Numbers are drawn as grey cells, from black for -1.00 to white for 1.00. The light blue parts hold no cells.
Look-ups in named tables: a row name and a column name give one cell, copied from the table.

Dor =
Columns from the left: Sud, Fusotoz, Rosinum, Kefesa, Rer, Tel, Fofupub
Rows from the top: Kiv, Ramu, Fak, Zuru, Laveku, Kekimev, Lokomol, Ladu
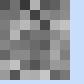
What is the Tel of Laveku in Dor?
0.23
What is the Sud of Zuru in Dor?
-0.08
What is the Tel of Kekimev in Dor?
0.32
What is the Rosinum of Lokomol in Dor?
-0.11
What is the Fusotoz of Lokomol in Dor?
0.51
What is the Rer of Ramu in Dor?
0.09
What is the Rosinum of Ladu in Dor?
0.38
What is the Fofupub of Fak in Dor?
0.51
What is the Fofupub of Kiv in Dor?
0.06
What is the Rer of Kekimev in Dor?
-0.01
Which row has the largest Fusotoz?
Lokomol

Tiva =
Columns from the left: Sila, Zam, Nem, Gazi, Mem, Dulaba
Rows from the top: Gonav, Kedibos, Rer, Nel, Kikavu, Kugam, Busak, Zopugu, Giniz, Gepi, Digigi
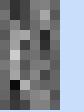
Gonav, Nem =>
-0.46
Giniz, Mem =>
-0.22
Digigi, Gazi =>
0.01
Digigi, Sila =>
-0.32
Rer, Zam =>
0.01
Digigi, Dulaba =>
-0.25
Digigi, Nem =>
-0.45
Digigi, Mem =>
0.00
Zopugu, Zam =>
0.29
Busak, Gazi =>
-0.05
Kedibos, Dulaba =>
-0.32
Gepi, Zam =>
-0.61
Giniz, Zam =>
-0.91
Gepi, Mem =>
0.11
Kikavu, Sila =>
-0.17
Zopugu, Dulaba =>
-0.21
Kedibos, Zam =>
-0.62
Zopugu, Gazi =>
0.05
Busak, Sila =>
-0.06
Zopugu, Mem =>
-0.45

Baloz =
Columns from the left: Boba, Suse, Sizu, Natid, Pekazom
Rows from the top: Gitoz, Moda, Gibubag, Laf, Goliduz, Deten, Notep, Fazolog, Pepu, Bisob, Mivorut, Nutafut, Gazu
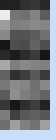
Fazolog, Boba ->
-0.23
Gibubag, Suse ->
-0.01
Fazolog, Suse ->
-0.63
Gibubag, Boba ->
0.22
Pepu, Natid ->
-0.12
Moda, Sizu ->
-0.13
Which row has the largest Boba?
Moda

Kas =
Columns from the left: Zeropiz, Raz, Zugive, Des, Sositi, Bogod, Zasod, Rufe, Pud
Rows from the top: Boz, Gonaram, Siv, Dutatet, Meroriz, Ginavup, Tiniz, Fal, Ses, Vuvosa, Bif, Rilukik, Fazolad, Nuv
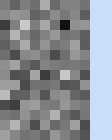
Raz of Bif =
-0.51
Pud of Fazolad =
-0.40
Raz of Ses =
0.23
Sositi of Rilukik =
0.05
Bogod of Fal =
-0.21
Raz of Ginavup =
-0.40
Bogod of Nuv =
0.18

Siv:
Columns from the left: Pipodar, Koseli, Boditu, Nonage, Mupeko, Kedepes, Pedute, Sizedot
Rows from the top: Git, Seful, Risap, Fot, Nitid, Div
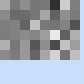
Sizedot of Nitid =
0.23
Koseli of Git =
-0.05
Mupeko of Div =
0.31
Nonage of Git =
-0.07
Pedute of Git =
0.61
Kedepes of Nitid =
-0.41
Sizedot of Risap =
-0.36

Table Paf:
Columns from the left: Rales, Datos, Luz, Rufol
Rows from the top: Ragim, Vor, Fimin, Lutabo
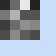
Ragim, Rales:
-0.68
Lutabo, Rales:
-0.40
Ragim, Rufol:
-0.73
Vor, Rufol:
-0.35
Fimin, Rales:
-0.52
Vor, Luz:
-0.36
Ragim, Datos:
-0.17
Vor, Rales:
-0.07
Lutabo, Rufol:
-0.41
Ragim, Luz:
0.82
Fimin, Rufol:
0.05
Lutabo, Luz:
-0.28
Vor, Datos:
0.40

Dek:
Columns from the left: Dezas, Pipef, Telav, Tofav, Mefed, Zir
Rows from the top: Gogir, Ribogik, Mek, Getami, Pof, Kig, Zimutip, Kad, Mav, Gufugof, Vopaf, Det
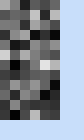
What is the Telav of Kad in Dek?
-0.43
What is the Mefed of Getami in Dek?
-0.62
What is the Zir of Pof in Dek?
0.12
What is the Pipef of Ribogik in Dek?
-0.20
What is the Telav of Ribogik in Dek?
-0.26
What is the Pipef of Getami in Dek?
0.08
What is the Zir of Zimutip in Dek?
0.43
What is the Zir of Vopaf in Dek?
-0.62
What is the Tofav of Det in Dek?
0.46
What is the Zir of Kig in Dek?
-0.38
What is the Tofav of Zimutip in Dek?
-0.05
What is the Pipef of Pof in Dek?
-0.83
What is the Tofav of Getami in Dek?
-0.89
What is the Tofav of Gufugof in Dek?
-0.15
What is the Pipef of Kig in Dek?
-0.25
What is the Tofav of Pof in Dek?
0.08
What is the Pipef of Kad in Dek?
-0.65
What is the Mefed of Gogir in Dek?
-0.43
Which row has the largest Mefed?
Zimutip

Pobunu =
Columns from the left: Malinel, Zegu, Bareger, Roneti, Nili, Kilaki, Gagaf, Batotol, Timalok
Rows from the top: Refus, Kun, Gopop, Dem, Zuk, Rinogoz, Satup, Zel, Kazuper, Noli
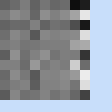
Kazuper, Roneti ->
-0.27
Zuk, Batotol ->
0.27
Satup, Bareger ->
-0.15
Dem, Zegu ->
0.06
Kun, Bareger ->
0.02
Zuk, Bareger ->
-0.08
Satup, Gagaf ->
-0.03
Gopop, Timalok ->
-0.81
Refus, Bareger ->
-0.03
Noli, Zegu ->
0.05
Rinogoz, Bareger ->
-0.12
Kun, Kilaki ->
0.00
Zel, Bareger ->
-0.06
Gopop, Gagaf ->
-0.15
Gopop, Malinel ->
-0.22
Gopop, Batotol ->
-0.39
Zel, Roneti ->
-0.30
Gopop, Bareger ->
-0.18
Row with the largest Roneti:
Satup

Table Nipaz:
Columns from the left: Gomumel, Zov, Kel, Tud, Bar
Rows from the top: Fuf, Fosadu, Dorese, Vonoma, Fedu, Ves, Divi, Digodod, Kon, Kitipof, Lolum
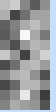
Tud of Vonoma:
0.31
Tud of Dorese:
0.48
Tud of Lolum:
0.16
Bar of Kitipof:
-0.53
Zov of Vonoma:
-0.04
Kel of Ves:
-0.49
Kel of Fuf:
0.05
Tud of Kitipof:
0.09
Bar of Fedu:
0.35
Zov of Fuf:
0.60
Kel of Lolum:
0.24
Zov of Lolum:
0.34
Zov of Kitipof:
0.15
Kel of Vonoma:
0.94
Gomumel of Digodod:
0.07
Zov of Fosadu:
-0.47

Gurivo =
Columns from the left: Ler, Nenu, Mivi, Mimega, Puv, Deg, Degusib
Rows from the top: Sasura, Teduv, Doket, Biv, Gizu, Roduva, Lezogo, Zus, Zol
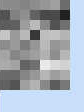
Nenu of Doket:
-0.25
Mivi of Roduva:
0.15
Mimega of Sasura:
0.10
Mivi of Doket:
0.22
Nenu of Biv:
0.21
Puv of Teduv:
-0.43
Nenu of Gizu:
0.21
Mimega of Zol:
0.40

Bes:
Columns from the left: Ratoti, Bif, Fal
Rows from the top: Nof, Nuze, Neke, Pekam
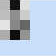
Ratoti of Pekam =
0.35
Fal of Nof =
0.74
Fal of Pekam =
0.15
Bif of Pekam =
-0.88
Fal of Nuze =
0.60
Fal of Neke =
-0.20
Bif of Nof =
-0.86
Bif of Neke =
0.06
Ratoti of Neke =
0.78
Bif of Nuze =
0.12
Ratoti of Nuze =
0.48
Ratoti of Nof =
0.45

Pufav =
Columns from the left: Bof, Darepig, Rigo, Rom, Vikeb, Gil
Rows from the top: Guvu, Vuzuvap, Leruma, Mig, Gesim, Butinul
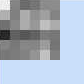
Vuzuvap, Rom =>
0.13
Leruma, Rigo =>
0.34
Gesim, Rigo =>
0.05
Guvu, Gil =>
0.10
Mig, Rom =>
-0.23
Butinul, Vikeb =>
0.51

